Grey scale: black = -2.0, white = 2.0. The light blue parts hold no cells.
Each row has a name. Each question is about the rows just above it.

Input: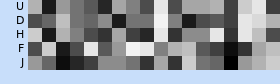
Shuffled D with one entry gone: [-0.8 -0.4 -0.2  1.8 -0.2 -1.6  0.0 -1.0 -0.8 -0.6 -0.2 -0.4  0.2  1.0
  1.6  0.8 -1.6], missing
[1.4]
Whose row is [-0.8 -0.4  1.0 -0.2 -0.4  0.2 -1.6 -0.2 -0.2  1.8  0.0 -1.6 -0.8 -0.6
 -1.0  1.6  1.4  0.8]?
D

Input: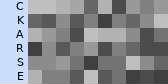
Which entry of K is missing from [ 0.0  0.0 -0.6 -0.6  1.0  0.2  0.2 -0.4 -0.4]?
[-1.0]
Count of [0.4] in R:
1
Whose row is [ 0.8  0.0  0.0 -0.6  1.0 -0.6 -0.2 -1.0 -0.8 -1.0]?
E
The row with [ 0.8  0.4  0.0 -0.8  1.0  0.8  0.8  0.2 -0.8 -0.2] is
A
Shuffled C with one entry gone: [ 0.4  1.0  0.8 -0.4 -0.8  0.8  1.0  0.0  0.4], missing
[0.6]
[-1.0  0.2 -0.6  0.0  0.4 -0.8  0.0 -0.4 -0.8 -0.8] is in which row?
R

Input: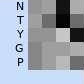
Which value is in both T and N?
[0.5]
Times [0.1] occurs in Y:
0
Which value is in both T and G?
[0.5]
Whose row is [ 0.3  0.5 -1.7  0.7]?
N
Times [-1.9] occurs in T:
1

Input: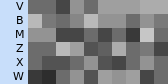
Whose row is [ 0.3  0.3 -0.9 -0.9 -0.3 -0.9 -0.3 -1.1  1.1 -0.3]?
M
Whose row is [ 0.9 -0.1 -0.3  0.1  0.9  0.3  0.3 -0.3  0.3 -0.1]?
B
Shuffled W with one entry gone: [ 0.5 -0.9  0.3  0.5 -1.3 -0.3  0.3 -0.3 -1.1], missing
[-0.7]
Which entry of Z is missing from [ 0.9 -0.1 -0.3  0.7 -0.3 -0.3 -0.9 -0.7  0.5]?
[-0.5]
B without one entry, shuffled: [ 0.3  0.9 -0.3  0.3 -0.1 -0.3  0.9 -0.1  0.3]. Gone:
[0.1]

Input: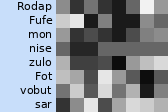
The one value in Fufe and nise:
[-0.4]
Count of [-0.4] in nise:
6
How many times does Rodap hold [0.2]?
1
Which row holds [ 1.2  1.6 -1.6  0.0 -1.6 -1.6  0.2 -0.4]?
Fufe
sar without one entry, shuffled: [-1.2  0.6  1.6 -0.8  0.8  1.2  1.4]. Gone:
[0.2]
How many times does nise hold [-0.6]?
0
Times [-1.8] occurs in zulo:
1

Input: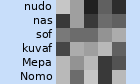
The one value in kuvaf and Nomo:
[0.9]
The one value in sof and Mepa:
[0.3]
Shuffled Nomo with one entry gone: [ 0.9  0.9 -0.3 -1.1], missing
[1.1]
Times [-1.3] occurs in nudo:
1
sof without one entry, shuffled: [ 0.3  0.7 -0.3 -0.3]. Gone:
[-0.1]
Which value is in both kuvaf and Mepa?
[0.9]

